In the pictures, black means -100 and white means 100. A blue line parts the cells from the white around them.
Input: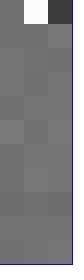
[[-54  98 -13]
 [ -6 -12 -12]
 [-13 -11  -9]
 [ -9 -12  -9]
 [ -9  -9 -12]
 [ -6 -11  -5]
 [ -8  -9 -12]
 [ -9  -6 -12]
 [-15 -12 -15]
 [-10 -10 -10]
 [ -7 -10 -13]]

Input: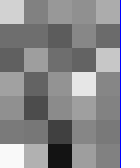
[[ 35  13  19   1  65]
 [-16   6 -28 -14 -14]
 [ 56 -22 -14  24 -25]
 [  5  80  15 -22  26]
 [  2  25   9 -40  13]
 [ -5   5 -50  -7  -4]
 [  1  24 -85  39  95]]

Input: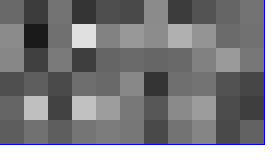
[[-10 -21 -35 -53   9 -43 -39 -59 -10 -53 -18]
 [-11 -16  16  38  10  19   2  76 -12 -80   9]
 [ -7  21   1 -18 -20 -17 -21 -51  -4 -50   6]
 [-45 -36 -10 -13 -59   7 -18 -14 -42 -26 -38]
 [-51 -40  22   8 -32  -6  23  51 -48  50 -21]
 [-23 -43   4 -10 -43  -7  -3  -8 -26 -11 -27]]

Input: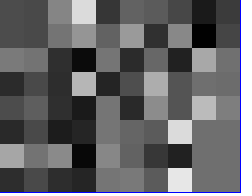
[[-54 -80 -44 -29 -23 -58  72   4 -43 -40]
 [-46 -99   7 -62  21 -23  17  -9 -43 -40]
 [-12  32 -74 -19 -66  -8 -91 -63 -10  -4]
 [-15 -13 -34  36 -39 -72  43 -65 -43 -66]
 [ -1  47 -34  10 -68  -8 -80 -63 -26 -40]
 [-13 -13  72 -29 -21  -8 -71 -78 -43 -68]
 [-13 -13 -74 -57 -23   6 -94   8 -10  30]
 [-13 -13  81 -29  -5  -8 -71 -65 -43 -65]]

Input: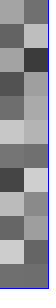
[[-12  29]
 [ 49 -22]
 [-54  28]
 [ 25 -36]
 [ 33 -14]
 [ 41  56]
 [-12  -8]
 [ 62 -46]
 [  8  47]
 [ 24 -20]
 [-21  61]
 [-14 -13]]

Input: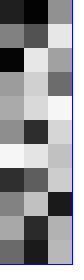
[[ 14 -98 -76]
 [ 81 -36   1]
 [ 26  81 -96]
 [-15  63  22]
 [ 93  70  33]
 [ 68 -65  11]
 [ 51  79  93]
 [ 61 -26 -63]
 [-80  51   2]
 [ 40 -67  32]
 [ 44 -80 -17]]

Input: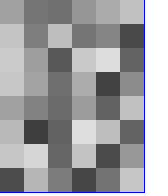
[[ 51  34  18 -12  -8  26]
 [-43   4  -8  49  -1  54]
 [-22  73  58 -31  24  59]
 [ 10 -48  35 -13  28  56]
 [ 51 -23  22 -16   2  26]
 [-22  49  74 -23 -51  45]
 [ 19 -41  53 -20  68  55]
 [ 55 -10 -45  -3  43 -40]]

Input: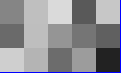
[[ 56 -30  71  50   4]
 [-25  -8  17  49 -17]
 [-73  22 -15  41  62]]
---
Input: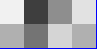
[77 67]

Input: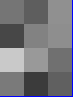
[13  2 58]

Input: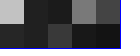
[-47 -81]

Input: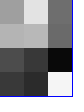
[-14  44 -40]

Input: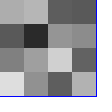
[-30  17  25  74]

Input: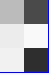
[-42  85]

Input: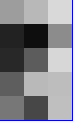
[ 70 -89 -69]

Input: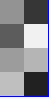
[-58 -28]

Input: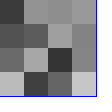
[20 25 31 47]
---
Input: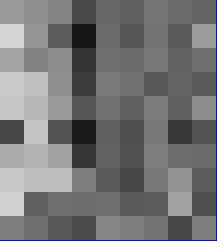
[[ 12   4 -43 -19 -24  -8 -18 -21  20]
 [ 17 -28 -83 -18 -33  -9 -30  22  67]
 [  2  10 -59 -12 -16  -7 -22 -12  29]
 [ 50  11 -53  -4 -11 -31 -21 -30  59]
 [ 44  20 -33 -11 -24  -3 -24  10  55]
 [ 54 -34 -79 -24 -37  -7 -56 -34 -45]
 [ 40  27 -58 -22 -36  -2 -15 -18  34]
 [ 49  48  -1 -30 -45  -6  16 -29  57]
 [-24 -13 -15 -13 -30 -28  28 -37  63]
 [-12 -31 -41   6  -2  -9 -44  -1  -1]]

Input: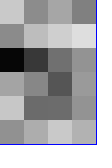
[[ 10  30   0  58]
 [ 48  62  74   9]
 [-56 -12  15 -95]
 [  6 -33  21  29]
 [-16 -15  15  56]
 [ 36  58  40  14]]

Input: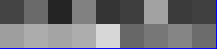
[[-17 -72   1 -59 -51  27 -54 -50 -47]
 [ 35  29  36  69 -19  -7   4 -15  24]]

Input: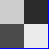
[[-66  61]
 [ 84 -41]]

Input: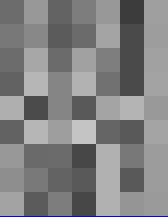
[[ 19 -22  -2  19 -53  25 -15]
 [  7 -29 -16  29 -42  23  -6]
 [ 31 -16  26  -1 -42  26 -15]
 [ 43   4  40 -11 -42  28 -23]
 [-41   4 -30  29  41  20  37]
 [ 43  24  54 -21 -30  29 -23]
 [-17 -16 -44  39  -6  22  19]
 [ -5 -22 -30  39 -30  22  11]
 [-29  -2 -44  39  17  21  28]]

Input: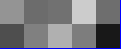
[[-15 -11  60 -14  16]
 [  0  38  -2 -81 -39]]
